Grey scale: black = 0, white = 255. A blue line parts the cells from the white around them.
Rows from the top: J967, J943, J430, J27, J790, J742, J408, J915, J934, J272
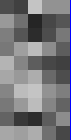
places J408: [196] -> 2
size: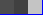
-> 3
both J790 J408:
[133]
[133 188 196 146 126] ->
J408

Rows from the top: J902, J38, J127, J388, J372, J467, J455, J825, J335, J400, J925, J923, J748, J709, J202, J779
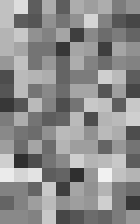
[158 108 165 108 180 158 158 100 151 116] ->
J925
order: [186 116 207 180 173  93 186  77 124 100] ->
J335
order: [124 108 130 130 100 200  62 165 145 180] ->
J709
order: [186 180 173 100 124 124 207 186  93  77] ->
J467
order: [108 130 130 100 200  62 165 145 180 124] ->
J709
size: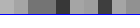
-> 10
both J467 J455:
[186]

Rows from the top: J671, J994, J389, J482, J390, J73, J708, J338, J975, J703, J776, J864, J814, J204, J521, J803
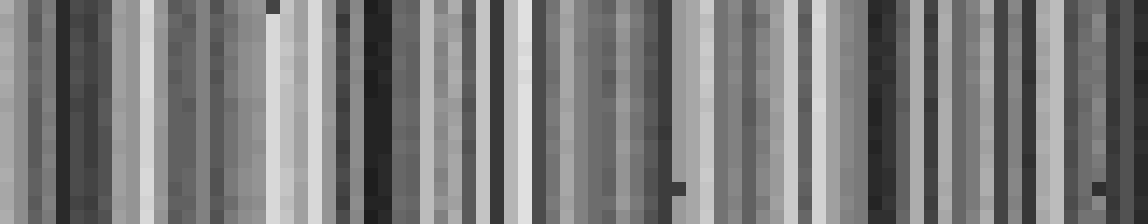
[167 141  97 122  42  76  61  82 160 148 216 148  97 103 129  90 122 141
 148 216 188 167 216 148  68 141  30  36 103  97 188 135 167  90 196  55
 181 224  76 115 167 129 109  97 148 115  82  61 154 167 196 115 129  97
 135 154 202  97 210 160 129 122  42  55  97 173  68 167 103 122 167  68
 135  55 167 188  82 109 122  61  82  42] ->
J708

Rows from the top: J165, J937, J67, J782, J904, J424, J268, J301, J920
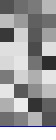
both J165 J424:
[122]
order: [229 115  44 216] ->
J904
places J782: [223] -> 0 1 3
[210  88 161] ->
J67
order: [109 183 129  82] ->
J920
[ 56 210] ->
J67

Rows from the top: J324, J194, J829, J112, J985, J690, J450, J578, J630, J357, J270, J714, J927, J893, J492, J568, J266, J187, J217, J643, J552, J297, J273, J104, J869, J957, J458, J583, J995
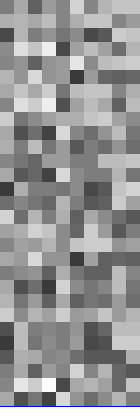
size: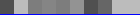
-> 10
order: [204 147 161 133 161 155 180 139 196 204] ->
J187
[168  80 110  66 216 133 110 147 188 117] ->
J357
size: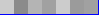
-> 7
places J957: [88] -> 0 6 7 8
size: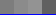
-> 4
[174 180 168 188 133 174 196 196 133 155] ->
J194

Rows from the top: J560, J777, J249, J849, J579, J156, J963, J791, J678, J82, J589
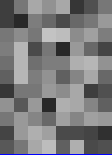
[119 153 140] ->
J963
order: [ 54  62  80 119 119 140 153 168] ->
J963
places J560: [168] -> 2 4
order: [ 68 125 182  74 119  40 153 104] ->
J849
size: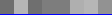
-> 8
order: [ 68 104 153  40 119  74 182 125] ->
J849
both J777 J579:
[125]

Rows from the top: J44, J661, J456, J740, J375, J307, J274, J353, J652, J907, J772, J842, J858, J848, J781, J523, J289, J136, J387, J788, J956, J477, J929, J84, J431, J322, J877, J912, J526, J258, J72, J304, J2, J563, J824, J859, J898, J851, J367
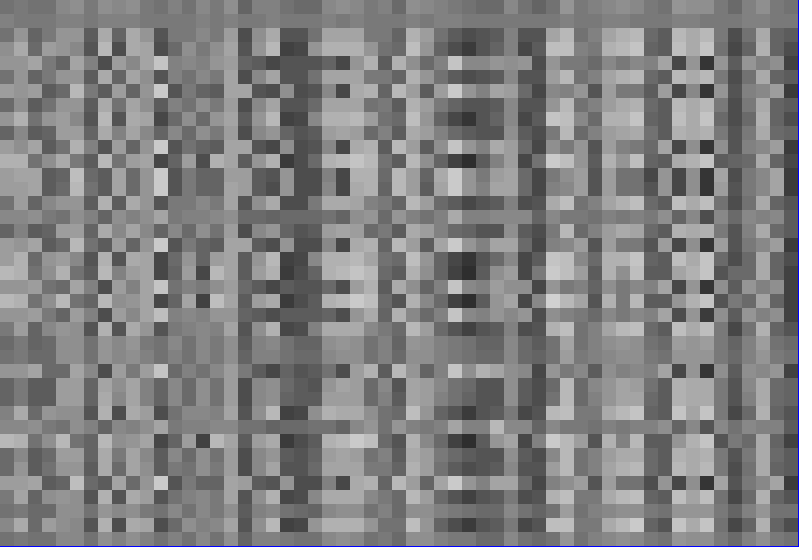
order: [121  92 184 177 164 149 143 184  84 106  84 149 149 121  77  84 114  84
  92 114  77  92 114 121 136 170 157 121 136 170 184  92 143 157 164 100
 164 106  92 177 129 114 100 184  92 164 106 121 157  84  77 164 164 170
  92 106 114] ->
J563
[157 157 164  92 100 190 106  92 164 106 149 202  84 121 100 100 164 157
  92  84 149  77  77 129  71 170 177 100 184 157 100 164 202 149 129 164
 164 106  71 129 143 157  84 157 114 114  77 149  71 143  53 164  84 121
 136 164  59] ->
J824
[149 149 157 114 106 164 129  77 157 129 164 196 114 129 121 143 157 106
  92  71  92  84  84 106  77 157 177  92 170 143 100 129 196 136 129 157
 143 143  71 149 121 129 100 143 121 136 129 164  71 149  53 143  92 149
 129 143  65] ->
J956

